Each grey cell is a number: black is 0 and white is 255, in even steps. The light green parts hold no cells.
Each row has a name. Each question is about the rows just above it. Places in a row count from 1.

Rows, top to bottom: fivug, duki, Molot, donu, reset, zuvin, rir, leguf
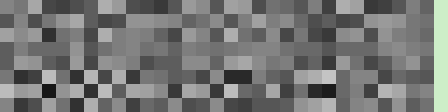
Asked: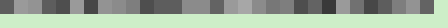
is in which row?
reset
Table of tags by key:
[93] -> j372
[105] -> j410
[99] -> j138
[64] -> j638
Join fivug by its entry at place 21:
j410

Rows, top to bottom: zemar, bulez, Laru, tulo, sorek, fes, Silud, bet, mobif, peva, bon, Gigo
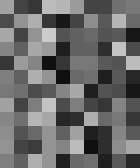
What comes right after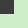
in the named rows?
[147]
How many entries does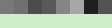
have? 8

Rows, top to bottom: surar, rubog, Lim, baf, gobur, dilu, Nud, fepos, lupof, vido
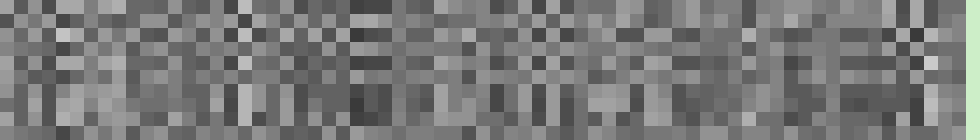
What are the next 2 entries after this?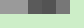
[111 111]
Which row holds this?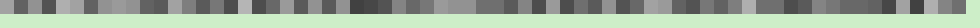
lupof
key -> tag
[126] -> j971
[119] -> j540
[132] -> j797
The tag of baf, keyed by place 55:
j971
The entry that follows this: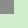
[126]

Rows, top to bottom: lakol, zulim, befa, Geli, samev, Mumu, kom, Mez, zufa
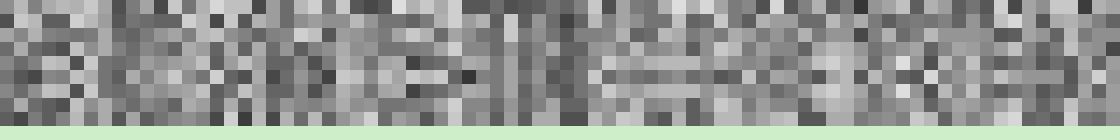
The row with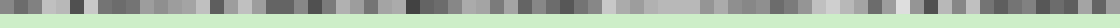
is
samev
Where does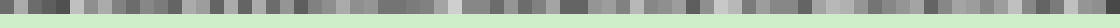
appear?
Geli
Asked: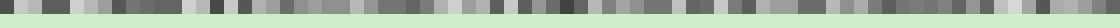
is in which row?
zulim
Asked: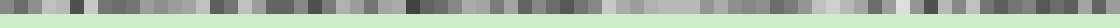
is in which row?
kom
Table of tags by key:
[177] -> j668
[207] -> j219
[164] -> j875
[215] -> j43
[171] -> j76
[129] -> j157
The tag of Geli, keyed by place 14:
j76

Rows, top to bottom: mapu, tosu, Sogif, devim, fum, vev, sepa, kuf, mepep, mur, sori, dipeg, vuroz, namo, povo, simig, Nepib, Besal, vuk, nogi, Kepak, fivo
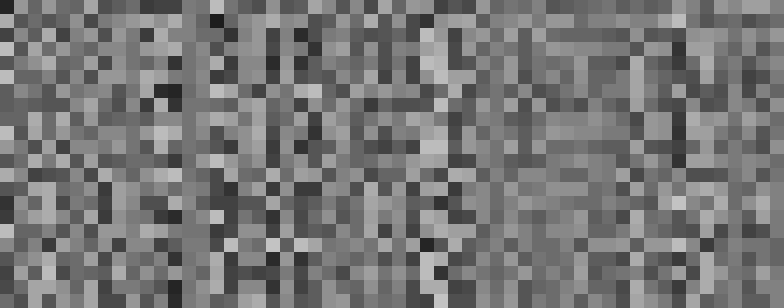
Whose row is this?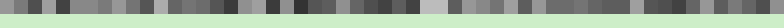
sori
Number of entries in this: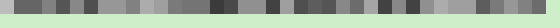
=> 39
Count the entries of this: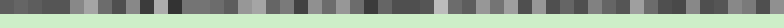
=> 56
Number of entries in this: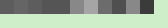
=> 11
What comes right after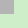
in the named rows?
[73]

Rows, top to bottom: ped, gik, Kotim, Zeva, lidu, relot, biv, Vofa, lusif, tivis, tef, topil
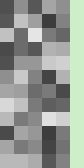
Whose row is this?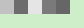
Kotim
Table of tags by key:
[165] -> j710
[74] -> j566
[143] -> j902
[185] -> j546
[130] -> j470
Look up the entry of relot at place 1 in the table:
j902
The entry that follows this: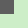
[102]
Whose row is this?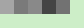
tef
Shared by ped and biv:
[165]

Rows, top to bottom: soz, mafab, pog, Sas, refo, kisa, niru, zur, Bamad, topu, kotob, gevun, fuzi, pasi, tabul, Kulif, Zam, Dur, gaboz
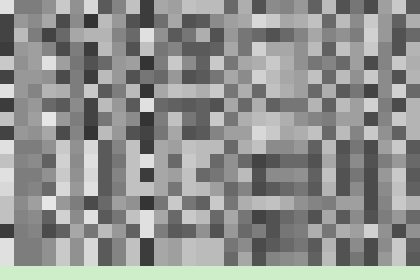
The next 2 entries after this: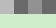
[67 82]
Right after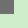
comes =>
[167]
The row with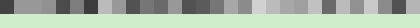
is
kisa
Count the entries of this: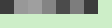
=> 7

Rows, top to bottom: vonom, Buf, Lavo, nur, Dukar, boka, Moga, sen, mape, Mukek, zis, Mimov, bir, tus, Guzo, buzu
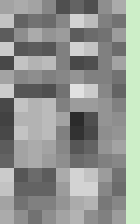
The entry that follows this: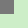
[135]
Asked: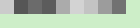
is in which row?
bir
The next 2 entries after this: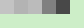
[ 79 128]
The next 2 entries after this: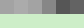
[148 163]

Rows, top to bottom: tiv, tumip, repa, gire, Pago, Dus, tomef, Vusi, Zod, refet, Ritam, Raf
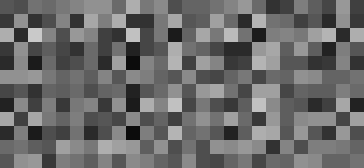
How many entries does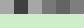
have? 6
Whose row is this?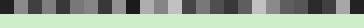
Vusi
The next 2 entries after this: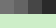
[ 42 152]
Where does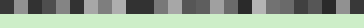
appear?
tumip

